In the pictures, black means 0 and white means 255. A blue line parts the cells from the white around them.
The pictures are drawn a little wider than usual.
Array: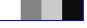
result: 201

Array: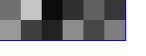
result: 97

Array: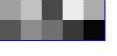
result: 236

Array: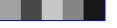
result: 134

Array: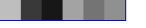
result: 116

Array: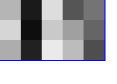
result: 85
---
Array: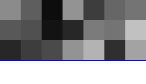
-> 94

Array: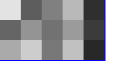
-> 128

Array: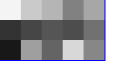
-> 129

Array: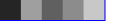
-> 140

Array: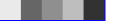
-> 143

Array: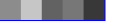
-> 119
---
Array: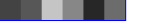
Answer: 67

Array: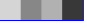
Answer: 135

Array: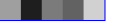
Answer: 98

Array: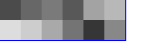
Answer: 75

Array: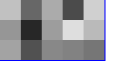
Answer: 75

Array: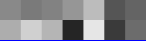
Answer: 58

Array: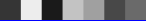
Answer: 53

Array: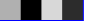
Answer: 44

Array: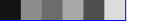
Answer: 79

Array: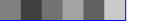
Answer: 98
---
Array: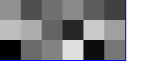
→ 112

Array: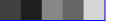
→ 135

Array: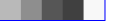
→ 86

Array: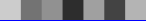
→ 145

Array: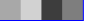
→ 61

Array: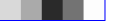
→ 42
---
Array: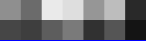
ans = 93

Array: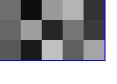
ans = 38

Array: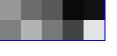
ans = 120

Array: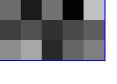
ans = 49

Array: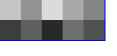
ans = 41

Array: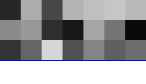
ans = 47

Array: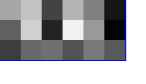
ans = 35

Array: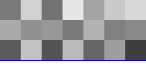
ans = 152

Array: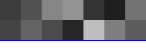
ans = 75
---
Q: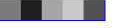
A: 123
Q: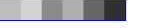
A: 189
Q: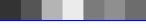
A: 51
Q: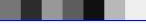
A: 118
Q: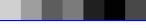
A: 208
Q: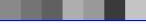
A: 137
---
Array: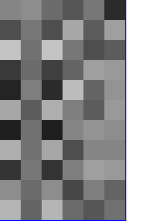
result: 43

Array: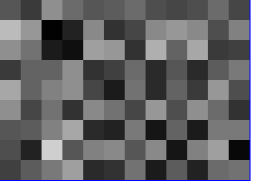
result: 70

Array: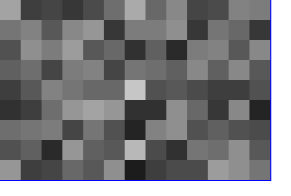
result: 124

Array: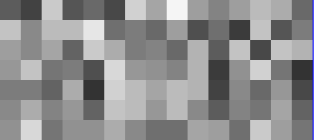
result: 105

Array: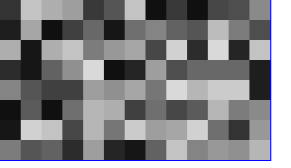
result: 138

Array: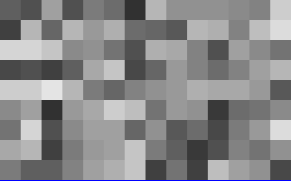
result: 205
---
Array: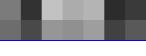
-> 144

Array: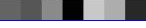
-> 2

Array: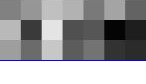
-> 92

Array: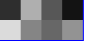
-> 219

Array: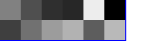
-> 156

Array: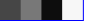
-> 70
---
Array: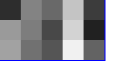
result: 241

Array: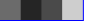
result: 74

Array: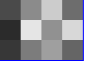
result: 159

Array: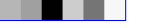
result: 117

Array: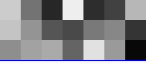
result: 154

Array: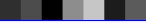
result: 28

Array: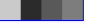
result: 89
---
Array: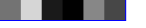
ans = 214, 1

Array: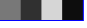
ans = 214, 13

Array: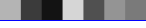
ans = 214, 19

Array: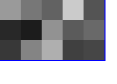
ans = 203, 28

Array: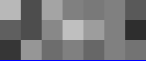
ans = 191, 46

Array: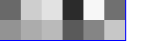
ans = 247, 43

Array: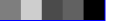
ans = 206, 0

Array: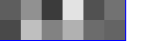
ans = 227, 59

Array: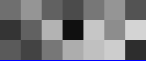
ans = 212, 16

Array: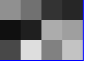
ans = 222, 16
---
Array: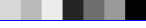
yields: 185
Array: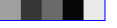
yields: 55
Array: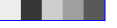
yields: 54
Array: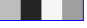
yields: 37
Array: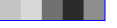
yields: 216
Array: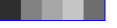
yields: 129
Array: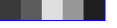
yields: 92
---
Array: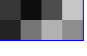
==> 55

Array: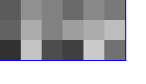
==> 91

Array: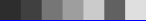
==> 45

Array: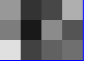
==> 152

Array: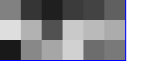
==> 129

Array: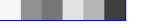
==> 247

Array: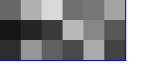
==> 104

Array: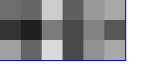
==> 109

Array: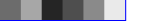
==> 108

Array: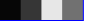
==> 6
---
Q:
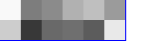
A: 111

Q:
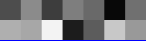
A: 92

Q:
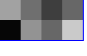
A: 147

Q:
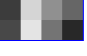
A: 228

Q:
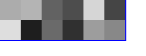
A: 48

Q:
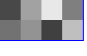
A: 147

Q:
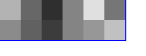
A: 132

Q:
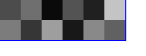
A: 24

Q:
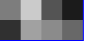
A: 161
